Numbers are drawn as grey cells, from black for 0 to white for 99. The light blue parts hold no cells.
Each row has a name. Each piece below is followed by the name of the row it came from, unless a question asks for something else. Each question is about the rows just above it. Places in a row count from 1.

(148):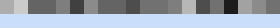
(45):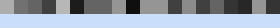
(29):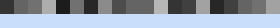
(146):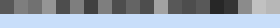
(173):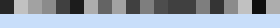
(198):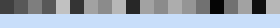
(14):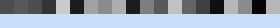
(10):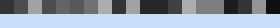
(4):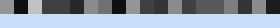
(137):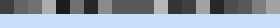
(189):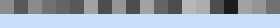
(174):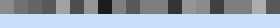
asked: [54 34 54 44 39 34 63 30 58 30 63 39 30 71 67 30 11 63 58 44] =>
(189)
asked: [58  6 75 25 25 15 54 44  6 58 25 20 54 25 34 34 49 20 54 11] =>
(4)

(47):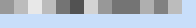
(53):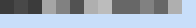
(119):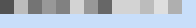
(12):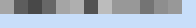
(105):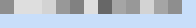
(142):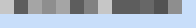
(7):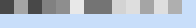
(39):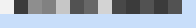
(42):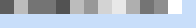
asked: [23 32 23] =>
(39)
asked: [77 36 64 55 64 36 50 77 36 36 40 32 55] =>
(142)
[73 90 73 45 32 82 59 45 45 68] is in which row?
(47)
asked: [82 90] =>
(42)

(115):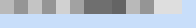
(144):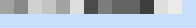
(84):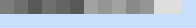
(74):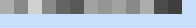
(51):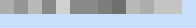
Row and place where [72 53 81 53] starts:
(51), 3
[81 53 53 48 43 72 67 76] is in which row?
(51)
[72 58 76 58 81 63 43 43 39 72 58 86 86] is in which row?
(115)
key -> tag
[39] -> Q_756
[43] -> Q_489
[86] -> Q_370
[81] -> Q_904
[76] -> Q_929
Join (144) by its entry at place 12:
Q_370
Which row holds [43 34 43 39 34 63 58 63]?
(84)

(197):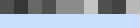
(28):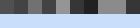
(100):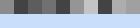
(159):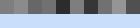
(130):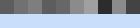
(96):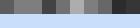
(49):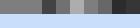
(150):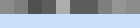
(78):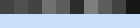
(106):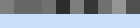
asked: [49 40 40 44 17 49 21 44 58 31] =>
(106)
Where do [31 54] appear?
(197)
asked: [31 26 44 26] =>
(28)
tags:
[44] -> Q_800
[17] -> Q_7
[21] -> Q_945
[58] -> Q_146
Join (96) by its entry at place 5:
Q_800
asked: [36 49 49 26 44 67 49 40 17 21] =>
(96)
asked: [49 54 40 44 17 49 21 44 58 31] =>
(159)
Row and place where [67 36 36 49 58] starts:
(150), 5

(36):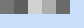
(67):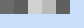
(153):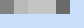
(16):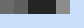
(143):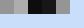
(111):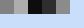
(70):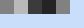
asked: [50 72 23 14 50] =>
(70)
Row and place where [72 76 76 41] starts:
(153), 2
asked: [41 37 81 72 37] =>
(67)
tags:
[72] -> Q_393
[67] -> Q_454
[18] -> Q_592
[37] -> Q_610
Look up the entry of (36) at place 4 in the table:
Q_454

